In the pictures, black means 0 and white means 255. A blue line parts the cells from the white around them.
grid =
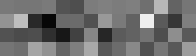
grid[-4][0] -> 121
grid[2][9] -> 98
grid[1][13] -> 127
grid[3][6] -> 169
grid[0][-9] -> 78
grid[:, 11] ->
[183, 90, 78, 118]
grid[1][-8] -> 81
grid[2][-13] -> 75
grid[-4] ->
[121, 118, 118, 122, 83, 78, 124, 128, 124, 127, 111, 183, 99, 118]
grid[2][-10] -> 23
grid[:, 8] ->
[124, 122, 91, 108]
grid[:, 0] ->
[121, 147, 82, 117]
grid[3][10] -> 80
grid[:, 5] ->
[78, 107, 65, 127]
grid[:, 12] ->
[99, 54, 142, 88]
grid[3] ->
[117, 111, 165, 146, 100, 127, 169, 88, 108, 137, 80, 118, 88, 157]
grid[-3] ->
[147, 190, 41, 7, 106, 107, 81, 153, 122, 98, 238, 90, 54, 127]

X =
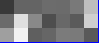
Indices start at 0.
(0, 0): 57
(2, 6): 89
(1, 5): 90
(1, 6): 207
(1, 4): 104

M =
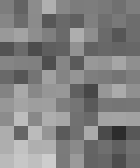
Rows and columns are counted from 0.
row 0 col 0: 125
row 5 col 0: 105
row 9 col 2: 187
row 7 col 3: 159
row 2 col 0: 153
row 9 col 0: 173
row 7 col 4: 126
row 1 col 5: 95
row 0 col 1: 99
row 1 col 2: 139
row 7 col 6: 90
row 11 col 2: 191
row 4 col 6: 152
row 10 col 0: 174
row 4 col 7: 148
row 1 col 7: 111
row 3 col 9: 103
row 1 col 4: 105
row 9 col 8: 44
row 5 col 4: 132
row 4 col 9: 143
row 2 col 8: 86
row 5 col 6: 126
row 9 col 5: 112
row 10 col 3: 176
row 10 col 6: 100
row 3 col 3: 94
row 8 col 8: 164
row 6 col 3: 150
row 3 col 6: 98
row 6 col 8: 171
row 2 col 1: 163
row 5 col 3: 161
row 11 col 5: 154
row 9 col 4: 90

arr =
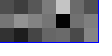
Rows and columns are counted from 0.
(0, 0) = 78
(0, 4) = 196
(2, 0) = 50
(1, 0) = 117
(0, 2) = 87
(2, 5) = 73

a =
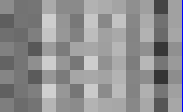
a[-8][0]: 140
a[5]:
[133, 119, 91, 151, 123, 166, 168, 163, 179, 133, 141, 52, 141]
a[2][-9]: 151
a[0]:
[140, 115, 117, 170, 138, 138, 178, 172, 164, 143, 159, 68, 161]
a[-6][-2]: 106
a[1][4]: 149
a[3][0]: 129
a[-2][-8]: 118
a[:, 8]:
[164, 195, 169, 182, 170, 179, 186, 167]
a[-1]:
[126, 108, 116, 181, 144, 139, 179, 169, 167, 136, 168, 86, 167]
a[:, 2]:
[117, 114, 127, 88, 143, 91, 127, 116]
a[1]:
[94, 116, 114, 206, 149, 120, 198, 136, 195, 135, 171, 113, 161]
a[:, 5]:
[138, 120, 129, 165, 119, 166, 118, 139]
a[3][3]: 156
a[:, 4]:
[138, 149, 151, 123, 150, 123, 151, 144]
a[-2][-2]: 118
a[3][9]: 133
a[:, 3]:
[170, 206, 196, 156, 205, 151, 208, 181]
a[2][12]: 166
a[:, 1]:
[115, 116, 107, 117, 117, 119, 117, 108]
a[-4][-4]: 125
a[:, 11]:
[68, 113, 106, 55, 118, 52, 118, 86]

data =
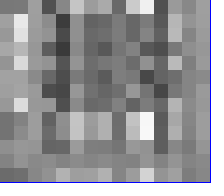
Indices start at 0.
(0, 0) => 120
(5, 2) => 138
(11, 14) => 137
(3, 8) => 117
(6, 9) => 151
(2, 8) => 124
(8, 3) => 98
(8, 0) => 115
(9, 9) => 187
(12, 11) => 148
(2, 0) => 152
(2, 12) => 185
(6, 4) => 71
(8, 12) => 167
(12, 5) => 158
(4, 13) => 127
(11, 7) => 138
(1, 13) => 148
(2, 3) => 147
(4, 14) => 154
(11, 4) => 131
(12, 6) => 160
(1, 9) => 103
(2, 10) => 132
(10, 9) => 152
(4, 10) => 145
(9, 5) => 195
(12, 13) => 125
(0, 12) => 154
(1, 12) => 182
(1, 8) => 123
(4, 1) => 217
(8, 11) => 91
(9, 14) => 157
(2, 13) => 133
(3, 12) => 121
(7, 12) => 180

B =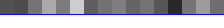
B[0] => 81
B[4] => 124
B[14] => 155
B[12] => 41
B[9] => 101

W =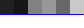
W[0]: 33
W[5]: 201
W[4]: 104
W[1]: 22

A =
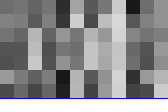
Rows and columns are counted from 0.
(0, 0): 110
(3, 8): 196
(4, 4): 146
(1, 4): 55
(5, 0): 153
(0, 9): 25
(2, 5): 118
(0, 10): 110
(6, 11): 203
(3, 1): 85
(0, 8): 202
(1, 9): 88
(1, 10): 130
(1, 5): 206
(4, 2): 200
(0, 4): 45
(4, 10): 80
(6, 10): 74
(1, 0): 130
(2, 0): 116
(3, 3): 80
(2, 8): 211
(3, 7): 171
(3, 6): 196

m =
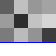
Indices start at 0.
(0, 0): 95
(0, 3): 163
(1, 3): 213
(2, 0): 123

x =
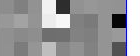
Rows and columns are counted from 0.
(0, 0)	141
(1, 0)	152
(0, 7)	148
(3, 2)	149
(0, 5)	146
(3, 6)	130
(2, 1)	138
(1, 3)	237
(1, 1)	163
